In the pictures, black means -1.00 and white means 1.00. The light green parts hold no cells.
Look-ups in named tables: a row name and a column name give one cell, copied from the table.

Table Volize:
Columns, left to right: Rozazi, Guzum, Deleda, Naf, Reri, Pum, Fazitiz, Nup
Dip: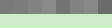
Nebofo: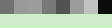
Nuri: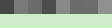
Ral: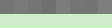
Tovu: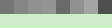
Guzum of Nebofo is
0.20
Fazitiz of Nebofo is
0.52
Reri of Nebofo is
-0.36
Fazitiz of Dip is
0.07
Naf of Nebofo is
-0.06
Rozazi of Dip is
-0.04
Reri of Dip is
-0.10
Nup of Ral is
-0.01
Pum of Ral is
-0.08
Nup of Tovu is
-0.39
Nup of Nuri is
0.13
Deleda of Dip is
0.03
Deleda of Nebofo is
0.22
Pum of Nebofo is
0.22
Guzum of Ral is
-0.05
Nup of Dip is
-0.16
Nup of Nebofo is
-0.91

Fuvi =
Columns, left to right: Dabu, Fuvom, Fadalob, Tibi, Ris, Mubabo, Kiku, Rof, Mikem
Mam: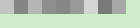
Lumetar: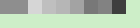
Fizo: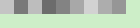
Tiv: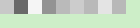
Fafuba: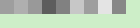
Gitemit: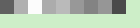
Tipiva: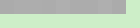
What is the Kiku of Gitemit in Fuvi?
0.03
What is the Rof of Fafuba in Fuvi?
0.79
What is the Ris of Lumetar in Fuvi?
0.43
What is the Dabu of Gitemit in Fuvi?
-0.25
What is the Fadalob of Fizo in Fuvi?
0.48
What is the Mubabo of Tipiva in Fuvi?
0.35
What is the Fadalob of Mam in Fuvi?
0.43
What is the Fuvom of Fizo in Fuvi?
-0.05
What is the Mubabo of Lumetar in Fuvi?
0.28
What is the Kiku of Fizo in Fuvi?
0.65
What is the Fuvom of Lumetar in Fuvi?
0.11
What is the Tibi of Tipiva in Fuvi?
0.35
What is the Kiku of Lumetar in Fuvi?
-0.06
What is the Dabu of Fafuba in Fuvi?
0.24
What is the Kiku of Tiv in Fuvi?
0.45
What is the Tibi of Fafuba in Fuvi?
-0.27
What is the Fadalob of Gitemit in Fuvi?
0.98
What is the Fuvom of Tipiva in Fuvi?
0.36
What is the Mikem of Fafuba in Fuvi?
0.06

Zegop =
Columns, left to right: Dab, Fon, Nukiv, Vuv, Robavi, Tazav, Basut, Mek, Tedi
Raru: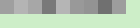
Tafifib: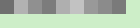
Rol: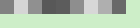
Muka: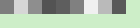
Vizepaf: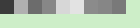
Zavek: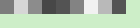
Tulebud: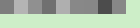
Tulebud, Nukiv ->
0.13
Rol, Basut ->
0.69
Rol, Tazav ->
0.11
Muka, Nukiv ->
0.11
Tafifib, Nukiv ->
0.13
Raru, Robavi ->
0.42
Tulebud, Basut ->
0.06
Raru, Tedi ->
0.23
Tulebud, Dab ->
-0.02
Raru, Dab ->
0.25
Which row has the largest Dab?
Raru

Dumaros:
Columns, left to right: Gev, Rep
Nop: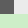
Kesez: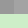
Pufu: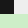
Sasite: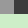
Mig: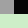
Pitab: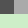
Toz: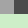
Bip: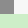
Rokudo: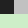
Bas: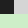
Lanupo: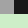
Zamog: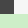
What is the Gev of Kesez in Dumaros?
0.19
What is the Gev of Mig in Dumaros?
0.26
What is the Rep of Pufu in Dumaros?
0.87
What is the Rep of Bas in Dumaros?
0.67
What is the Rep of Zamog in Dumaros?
0.93
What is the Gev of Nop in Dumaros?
-0.27
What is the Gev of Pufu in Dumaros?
-0.82
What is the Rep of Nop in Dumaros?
0.84
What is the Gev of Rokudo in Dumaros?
-0.74
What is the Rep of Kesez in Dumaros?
0.28
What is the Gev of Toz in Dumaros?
0.29
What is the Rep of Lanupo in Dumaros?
-0.81
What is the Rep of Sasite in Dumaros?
-0.53
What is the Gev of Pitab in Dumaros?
-0.36
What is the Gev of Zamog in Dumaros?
-0.45
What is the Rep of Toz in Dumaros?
-0.41
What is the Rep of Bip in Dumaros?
0.94
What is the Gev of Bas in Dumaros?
-0.76
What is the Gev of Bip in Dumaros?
0.10

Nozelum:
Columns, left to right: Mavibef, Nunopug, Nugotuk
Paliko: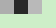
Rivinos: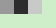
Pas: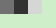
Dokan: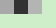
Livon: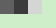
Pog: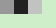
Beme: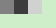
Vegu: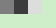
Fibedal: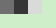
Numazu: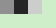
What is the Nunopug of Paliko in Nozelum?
-0.69
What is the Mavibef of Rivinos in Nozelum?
0.20
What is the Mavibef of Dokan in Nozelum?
0.32
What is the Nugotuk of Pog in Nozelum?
0.52
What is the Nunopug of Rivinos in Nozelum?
-0.65
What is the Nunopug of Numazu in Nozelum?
-0.71
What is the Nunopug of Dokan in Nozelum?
-0.61
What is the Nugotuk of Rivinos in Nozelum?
0.58
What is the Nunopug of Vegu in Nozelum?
-0.53
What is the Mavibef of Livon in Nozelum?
-0.25
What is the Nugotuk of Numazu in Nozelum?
0.61
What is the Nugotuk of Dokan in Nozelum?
0.41
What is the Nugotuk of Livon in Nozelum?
0.67
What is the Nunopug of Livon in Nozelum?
-0.54
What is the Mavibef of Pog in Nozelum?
0.19
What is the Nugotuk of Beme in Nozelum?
0.64
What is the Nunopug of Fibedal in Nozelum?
-0.58
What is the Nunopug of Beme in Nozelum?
-0.53

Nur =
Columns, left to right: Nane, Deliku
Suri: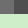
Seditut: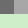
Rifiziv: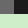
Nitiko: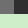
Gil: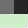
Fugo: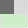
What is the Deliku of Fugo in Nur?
0.71
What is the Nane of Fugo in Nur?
-0.15
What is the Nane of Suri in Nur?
-0.14
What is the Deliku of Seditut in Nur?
0.31
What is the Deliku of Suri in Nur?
-0.38
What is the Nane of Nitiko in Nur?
-0.13
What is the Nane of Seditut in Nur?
-0.15
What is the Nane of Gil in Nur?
-0.14
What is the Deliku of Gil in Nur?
-0.70
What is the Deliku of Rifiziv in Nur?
-0.79
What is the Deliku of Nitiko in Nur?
-0.63
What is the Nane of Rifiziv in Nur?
-0.18

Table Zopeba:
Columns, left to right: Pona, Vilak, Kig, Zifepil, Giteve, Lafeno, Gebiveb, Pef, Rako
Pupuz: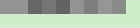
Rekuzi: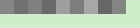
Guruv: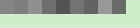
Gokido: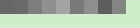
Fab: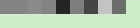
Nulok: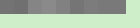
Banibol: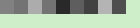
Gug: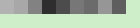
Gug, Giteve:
-0.40
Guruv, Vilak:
-0.02
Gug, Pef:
0.18
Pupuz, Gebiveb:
-0.01
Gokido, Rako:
0.04
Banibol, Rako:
-0.39
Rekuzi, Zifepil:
-0.18
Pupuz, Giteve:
-0.22
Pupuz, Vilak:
0.15
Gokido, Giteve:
0.29
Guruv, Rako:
-0.18
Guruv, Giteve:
-0.34
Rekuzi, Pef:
-0.20
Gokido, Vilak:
-0.17
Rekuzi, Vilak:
-0.12
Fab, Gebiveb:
-0.46
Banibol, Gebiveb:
-0.49
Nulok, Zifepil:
0.08

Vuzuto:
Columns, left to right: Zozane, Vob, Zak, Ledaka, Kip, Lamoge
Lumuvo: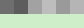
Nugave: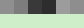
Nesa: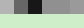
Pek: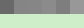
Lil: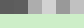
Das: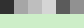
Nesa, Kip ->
0.13
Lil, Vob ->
-0.26
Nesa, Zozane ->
0.41
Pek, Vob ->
0.04
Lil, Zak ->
0.36
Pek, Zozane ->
-0.18
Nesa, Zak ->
-0.82
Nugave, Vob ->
-0.02
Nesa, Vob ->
-0.20

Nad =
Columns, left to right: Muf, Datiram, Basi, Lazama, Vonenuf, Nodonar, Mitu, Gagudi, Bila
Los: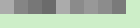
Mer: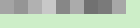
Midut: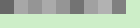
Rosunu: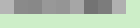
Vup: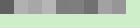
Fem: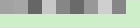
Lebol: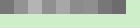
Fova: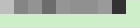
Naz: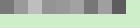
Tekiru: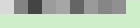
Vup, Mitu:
-0.11
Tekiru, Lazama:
0.22
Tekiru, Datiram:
0.03
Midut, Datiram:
0.31
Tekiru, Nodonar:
-0.21
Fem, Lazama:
0.56
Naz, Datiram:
0.21
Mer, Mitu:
-0.11
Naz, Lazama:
0.16
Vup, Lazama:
0.43
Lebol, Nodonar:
0.10
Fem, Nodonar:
-0.17
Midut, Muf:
-0.19
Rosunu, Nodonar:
0.30
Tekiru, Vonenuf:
0.30
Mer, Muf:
0.29
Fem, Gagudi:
0.62
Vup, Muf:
-0.25
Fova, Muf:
0.49
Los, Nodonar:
0.09

